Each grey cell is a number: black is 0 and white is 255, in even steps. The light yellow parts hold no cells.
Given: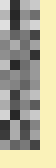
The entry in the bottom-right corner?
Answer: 68
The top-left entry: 223
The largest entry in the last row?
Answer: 153
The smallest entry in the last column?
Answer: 49
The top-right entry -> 201
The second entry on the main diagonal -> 39
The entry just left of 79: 172

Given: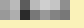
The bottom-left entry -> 153
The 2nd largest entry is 197
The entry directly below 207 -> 153
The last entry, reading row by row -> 120

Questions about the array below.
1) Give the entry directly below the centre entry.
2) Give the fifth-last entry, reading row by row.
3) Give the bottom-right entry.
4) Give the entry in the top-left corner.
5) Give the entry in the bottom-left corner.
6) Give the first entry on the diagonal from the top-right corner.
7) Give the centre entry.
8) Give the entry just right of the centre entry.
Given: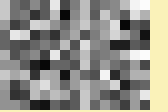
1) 80
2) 156
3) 71
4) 200
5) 146
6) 252
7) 125
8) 189

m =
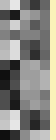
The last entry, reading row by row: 198
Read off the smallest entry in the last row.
15
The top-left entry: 188
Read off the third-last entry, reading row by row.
140
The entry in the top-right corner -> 101
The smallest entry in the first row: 56
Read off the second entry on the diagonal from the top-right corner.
149
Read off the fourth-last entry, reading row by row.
46
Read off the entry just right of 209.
140
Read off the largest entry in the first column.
198
